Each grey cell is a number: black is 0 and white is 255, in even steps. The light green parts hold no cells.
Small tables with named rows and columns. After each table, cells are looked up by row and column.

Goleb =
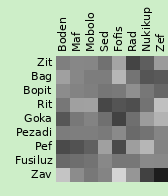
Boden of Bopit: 140
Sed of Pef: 160
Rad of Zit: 68
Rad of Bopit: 143
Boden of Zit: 127
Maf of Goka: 120
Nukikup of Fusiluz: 137
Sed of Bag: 125
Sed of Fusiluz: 136

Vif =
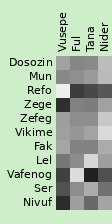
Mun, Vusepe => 136
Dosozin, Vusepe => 161
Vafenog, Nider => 80
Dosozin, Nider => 188
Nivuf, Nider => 164
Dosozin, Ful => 133
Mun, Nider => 186
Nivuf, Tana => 104
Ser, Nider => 113
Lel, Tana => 214
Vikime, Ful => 150
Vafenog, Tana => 33
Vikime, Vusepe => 159
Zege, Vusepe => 47
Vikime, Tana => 163
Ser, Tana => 172
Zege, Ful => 129
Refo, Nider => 87

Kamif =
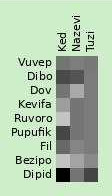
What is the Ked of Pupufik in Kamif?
70
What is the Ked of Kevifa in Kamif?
157
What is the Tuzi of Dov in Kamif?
124
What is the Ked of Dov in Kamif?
117
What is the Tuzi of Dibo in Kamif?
124
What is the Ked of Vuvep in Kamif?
117
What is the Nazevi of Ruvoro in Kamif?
117
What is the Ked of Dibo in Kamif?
74
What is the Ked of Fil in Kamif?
105
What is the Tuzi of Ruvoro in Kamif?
124
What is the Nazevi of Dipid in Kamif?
117
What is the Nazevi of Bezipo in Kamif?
163
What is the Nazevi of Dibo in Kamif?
84
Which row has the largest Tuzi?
Bezipo

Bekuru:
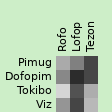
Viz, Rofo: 149
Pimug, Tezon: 69
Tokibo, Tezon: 173
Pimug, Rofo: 170
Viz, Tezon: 184
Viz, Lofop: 69
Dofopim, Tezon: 71
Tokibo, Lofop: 82
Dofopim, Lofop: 44
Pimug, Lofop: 128
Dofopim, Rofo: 136
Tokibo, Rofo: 213
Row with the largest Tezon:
Viz

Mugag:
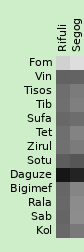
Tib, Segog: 127
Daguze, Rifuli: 22
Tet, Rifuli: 111
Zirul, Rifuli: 112
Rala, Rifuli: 104
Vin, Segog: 99
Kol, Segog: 121
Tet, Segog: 131
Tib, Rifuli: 111
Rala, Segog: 140
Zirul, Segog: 123
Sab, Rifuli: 101
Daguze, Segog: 35
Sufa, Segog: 109
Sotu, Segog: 86
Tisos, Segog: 123
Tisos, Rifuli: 110
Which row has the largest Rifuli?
Fom

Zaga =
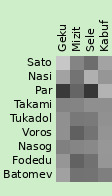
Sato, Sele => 109
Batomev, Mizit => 114
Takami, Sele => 143
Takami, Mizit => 132
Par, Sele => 54
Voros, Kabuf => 148
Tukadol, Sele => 122
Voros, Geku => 144
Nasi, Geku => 162
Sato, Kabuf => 163
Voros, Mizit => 96
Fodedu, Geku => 150
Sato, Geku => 199
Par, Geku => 57
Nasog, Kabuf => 151
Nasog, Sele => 137
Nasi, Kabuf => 150
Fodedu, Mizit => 98
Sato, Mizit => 132
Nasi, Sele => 176

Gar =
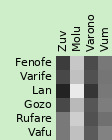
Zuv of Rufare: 121
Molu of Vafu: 192
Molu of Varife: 192
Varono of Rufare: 81
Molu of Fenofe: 199
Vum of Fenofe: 120

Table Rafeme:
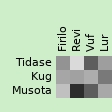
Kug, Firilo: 166
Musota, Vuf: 93
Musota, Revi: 44
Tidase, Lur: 158
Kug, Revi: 161
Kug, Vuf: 173
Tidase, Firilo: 147
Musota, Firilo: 192
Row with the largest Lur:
Musota

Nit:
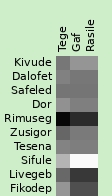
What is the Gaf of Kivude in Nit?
149
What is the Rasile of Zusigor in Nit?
122
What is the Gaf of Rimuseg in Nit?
43
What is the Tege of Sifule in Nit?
180
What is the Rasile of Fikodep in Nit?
79
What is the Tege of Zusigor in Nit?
102
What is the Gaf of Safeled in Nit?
117
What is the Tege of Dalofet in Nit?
129
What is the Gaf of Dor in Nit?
127
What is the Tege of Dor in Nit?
145
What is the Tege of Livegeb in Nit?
104
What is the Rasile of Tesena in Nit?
126
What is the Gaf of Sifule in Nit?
250
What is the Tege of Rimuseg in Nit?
7
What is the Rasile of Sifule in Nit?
250

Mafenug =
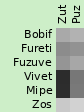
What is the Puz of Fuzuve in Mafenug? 167
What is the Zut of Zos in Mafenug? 201
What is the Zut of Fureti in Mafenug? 140
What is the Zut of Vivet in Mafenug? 44
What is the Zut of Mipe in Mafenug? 45
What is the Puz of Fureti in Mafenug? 146
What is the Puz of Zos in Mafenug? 210
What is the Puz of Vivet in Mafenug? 119
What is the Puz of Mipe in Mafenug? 121
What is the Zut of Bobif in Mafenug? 169
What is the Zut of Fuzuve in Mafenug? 149

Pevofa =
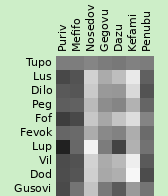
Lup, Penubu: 114
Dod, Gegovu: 168
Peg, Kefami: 178
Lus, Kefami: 233
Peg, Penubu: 101
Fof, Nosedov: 199
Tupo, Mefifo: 125

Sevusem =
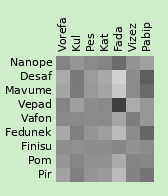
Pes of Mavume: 153
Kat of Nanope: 132
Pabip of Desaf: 94
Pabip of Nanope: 160
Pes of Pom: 144
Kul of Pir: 127
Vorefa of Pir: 161
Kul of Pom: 134
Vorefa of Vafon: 137
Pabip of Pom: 134
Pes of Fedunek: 149
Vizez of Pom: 132
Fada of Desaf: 209
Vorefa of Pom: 149
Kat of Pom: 145
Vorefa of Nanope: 132
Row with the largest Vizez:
Vepad

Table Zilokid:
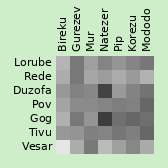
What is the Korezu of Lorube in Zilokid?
133
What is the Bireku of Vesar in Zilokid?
230
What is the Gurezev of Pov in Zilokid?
139
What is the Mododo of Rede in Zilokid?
178
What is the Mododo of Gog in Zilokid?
111
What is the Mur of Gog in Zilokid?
149
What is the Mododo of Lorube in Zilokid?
119
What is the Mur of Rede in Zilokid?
166
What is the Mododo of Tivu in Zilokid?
103
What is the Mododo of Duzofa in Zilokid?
115
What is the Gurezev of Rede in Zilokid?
120
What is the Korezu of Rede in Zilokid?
154
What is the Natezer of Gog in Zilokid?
61
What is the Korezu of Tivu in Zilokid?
127
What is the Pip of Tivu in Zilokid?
118
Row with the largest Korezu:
Rede

